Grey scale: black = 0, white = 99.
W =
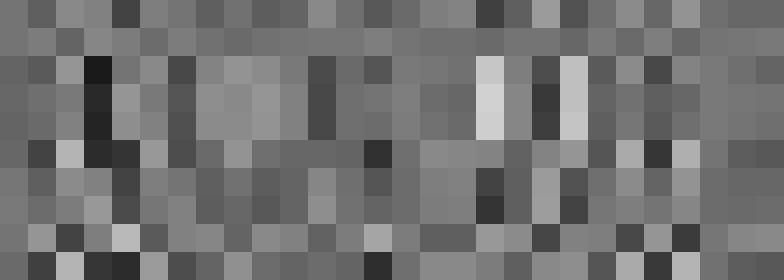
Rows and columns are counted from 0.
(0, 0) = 45
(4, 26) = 45
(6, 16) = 50
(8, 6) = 50
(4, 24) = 43
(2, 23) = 28
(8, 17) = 59
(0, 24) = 57
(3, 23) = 37
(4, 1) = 41
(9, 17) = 48
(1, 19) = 45
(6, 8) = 44
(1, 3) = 52
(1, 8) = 41
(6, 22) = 54
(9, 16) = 53
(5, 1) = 26
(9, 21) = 33
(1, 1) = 48
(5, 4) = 20
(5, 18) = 38
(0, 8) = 44
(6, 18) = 37
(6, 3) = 50
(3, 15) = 42
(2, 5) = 53
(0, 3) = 50
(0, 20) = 32
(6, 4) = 26
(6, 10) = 39
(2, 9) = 54
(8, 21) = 49
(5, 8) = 57
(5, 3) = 17

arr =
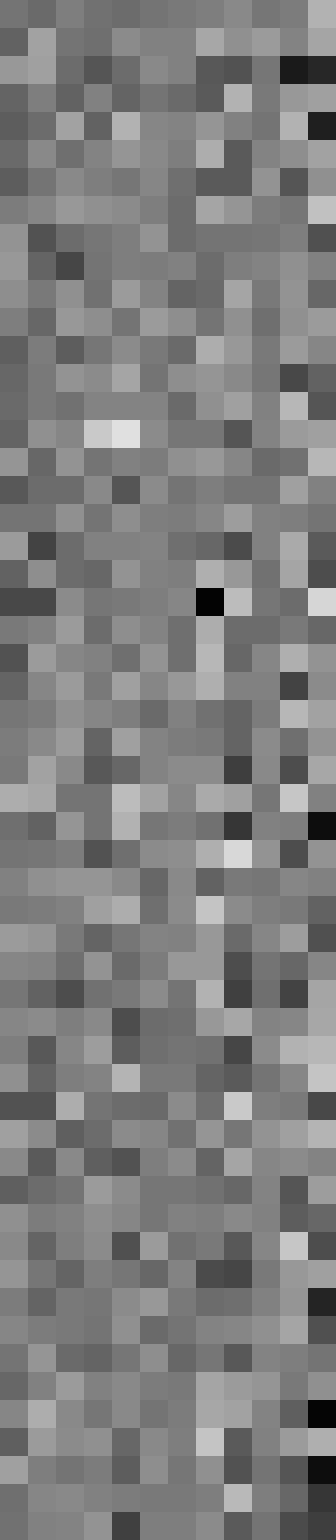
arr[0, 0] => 45
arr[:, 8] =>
[53, 56, 32, 69, 50, 35, 35, 58, 45, 49, 64, 56, 59, 53, 62, 33, 52, 45, 61, 29, 59, 73, 42, 40, 50, 39, 39, 24, 62, 21, 84, 47, 54, 41, 30, 25, 65, 27, 35, 78, 46, 64, 40, 53, 34, 27, 43, 52, 34, 60, 63, 35, 32, 72, 35]
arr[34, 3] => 57
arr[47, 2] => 47
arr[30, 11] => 57
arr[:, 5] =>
[45, 50, 53, 45, 52, 53, 52, 49, 57, 48, 51, 60, 47, 45, 51, 54, 48, 54, 49, 51, 50, 49, 51, 57, 52, 41, 51, 51, 63, 46, 54, 40, 43, 51, 48, 54, 42, 43, 47, 41, 52, 49, 46, 46, 60, 40, 59, 41, 55, 48, 45, 53, 55, 47, 49]
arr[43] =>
[56, 48, 50, 55, 52, 46, 50, 49, 53, 50, 36, 40]
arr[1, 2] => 45
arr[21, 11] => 83
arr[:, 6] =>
[47, 50, 50, 41, 51, 49, 43, 42, 42, 50, 39, 55, 41, 55, 41, 46, 56, 45, 48, 43, 49, 52, 43, 43, 59, 50, 48, 54, 52, 48, 55, 53, 54, 50, 59, 45, 43, 45, 47, 54, 44, 54, 46, 50, 44, 51, 47, 45, 40, 47, 48, 49, 46, 47, 49]
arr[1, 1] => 63
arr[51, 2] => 54
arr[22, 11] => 40
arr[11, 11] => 60
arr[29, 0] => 43
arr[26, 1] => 53
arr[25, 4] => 49
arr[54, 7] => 54
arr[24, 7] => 68
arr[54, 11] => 24
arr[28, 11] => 50
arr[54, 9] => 45
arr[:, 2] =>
[49, 45, 42, 38, 63, 43, 53, 59, 42, 27, 56, 59, 36, 57, 44, 52, 57, 42, 56, 42, 42, 54, 60, 52, 60, 56, 60, 53, 45, 58, 48, 58, 50, 47, 43, 30, 49, 52, 49, 67, 37, 53, 45, 50, 49, 39, 47, 47, 41, 60, 53, 54, 45, 53, 51]
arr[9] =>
[59, 39, 27, 45, 49, 48, 50, 42, 49, 51, 56, 50]
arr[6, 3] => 49
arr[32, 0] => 47
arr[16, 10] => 44
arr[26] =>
[48, 53, 60, 39, 62, 51, 48, 47, 39, 54, 43, 57]
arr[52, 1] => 49
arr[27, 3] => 34
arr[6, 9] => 57
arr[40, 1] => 54
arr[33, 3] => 39

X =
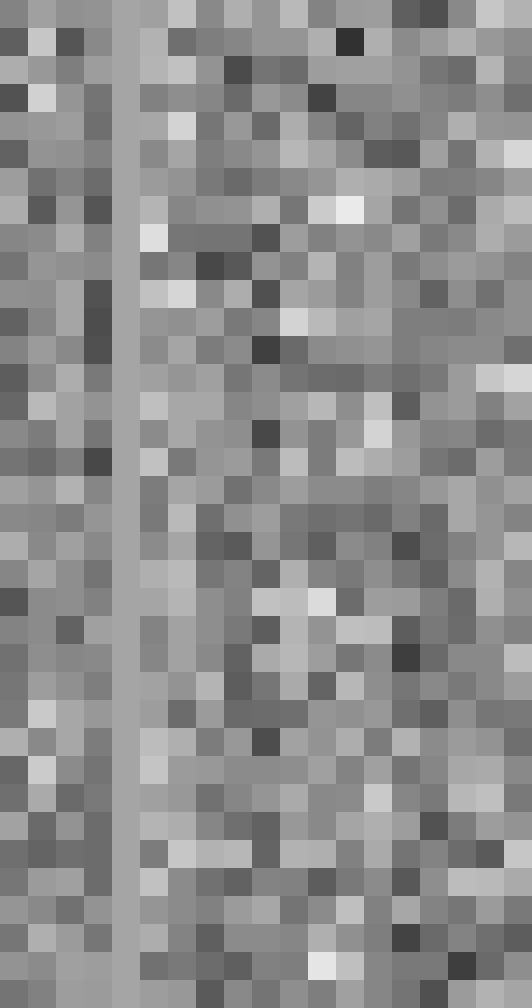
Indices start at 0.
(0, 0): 51
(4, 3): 43
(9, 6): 52
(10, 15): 38
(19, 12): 54
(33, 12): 56
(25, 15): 37
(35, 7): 35
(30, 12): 50
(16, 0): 45
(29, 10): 59
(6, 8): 41
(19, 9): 58
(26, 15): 54
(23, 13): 54
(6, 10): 53
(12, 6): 64
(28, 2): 41
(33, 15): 41
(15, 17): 42
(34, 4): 64
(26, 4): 64
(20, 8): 51
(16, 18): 48
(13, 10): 45
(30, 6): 77
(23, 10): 71
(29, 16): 48
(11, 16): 48
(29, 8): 43
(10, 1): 55
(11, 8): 47
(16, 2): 49
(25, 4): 64
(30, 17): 35
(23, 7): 53

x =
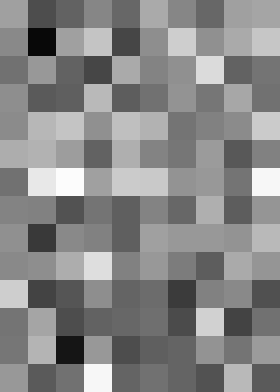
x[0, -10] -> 62
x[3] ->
[55, 35, 37, 72, 36, 44, 57, 46, 65, 44]
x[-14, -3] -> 40
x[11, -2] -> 26
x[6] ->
[44, 90, 98, 62, 79, 78, 57, 59, 45, 96]
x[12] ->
[46, 70, 8, 59, 30, 37, 39, 57, 45, 60]
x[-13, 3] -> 76
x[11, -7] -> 38
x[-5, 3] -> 86
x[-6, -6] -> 37
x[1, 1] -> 3
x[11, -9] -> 64
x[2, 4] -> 66
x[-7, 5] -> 51
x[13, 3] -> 96
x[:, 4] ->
[40, 27, 66, 36, 74, 68, 79, 37, 37, 50, 39, 40, 30, 39]
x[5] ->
[67, 69, 61, 38, 68, 51, 46, 60, 34, 50]
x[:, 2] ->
[38, 62, 38, 37, 76, 61, 98, 32, 53, 67, 33, 30, 8, 44]
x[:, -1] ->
[64, 77, 45, 44, 79, 50, 96, 58, 72, 58, 31, 44, 60, 35]
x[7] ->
[51, 50, 32, 45, 37, 51, 40, 68, 36, 58]
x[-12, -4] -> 56
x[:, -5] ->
[66, 55, 51, 44, 69, 51, 78, 51, 62, 59, 42, 43, 37, 44]
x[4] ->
[54, 71, 76, 56, 74, 69, 45, 50, 54, 79]
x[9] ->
[53, 55, 67, 86, 50, 59, 48, 36, 66, 58]

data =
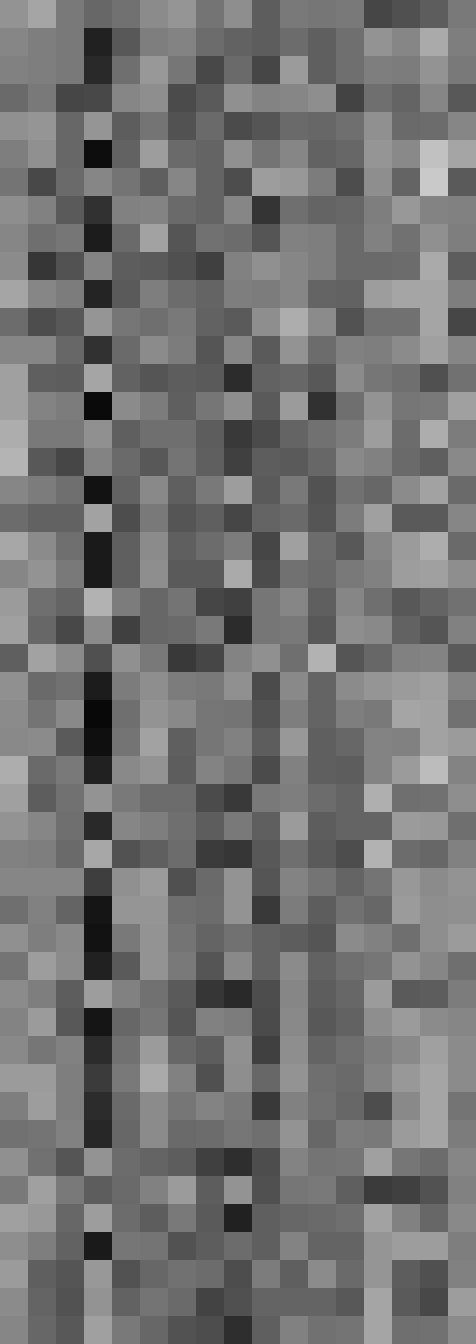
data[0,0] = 57
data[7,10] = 43
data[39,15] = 64
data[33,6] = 45
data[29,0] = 57
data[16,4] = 41
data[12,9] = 35
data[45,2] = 33
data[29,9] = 37
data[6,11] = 48
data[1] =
[52, 49, 47, 13, 34, 49, 51, 42, 38, 36, 42, 37, 43, 57, 52, 66, 49]
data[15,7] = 36
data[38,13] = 51
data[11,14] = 44
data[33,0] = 56
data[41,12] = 46
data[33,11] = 33
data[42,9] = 31
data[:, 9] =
[36, 36, 27, 51, 33, 45, 61, 20, 33, 56, 48, 55, 35, 38, 35, 29, 36, 35, 39, 27, 29, 46, 46, 56, 29, 32, 36, 29, 47, 37, 34, 33, 22, 38, 38, 30, 29, 25, 40, 22, 43, 30, 31, 37, 37, 48, 39, 37]
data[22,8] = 17
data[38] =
[60, 60, 49, 23, 47, 66, 50, 31, 55, 40, 57, 43, 41, 51, 59, 64, 54]
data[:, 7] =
[45, 42, 28, 35, 41, 39, 39, 39, 44, 25, 39, 38, 33, 35, 46, 36, 37, 47, 37, 42, 35, 27, 47, 27, 47, 46, 46, 51, 29, 36, 23, 41, 42, 39, 33, 21, 50, 36, 31, 51, 42, 25, 36, 35, 36, 42, 26, 30]
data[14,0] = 62
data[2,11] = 37
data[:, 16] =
[47, 49, 47, 34, 52, 64, 35, 50, 49, 36, 49, 27, 52, 44, 62, 48, 53, 41, 52, 41, 55, 44, 50, 35, 51, 44, 60, 51, 55, 43, 50, 57, 56, 60, 43, 48, 52, 54, 54, 45, 48, 52, 50, 53, 49, 50, 61, 54]
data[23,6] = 22
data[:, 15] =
[36, 66, 57, 52, 42, 75, 78, 51, 56, 66, 64, 64, 62, 31, 47, 67, 37, 63, 35, 67, 62, 39, 33, 51, 62, 63, 63, 73, 44, 59, 40, 54, 55, 55, 52, 36, 54, 62, 64, 64, 64, 42, 32, 40, 61, 31, 28, 44]
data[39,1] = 61
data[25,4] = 43
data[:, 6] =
[58, 51, 46, 29, 32, 41, 52, 41, 33, 31, 42, 47, 48, 36, 37, 43, 45, 37, 33, 37, 35, 45, 41, 22, 48, 53, 37, 36, 42, 43, 42, 31, 43, 45, 47, 35, 33, 40, 50, 46, 41, 36, 60, 47, 32, 44, 41, 32]
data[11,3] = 58
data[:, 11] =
[46, 37, 37, 55, 40, 38, 48, 39, 49, 49, 39, 54, 42, 34, 19, 44, 40, 32, 33, 42, 41, 37, 34, 69, 39, 39, 37, 37, 42, 36, 35, 45, 36, 33, 38, 36, 34, 39, 43, 44, 40, 45, 47, 41, 39, 54, 39, 44]
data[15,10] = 39
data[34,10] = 54
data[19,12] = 34
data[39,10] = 50

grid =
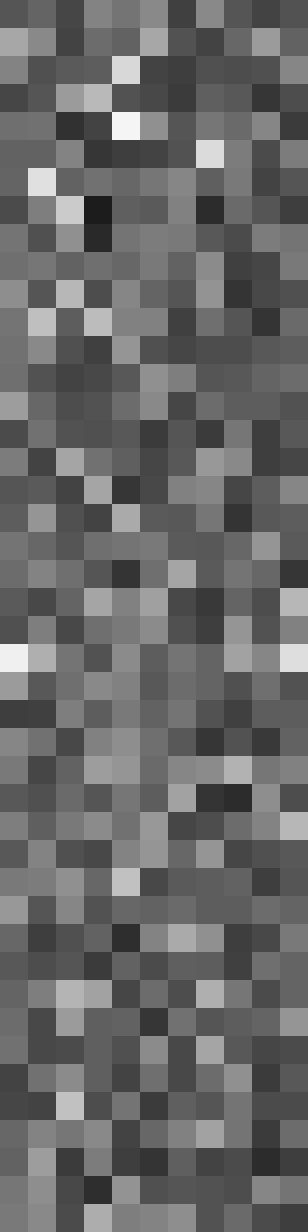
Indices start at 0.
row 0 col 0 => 33
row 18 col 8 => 20
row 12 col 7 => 30
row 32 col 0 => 59
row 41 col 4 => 24
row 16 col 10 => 27
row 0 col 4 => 45
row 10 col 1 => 33
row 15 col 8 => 46
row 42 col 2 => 28
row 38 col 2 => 54
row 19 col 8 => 40
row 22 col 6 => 31
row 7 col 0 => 29
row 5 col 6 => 32
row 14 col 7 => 42
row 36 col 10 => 58
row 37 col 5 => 54
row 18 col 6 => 34
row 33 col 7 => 56
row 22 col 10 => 50
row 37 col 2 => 29
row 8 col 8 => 29
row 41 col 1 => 61
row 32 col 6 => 41
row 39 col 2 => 75
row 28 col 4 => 46
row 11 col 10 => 41
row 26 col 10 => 38
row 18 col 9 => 34
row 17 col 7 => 52
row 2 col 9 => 31
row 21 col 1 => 28
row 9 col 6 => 38
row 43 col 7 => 32
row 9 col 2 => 38
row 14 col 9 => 36
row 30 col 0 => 34
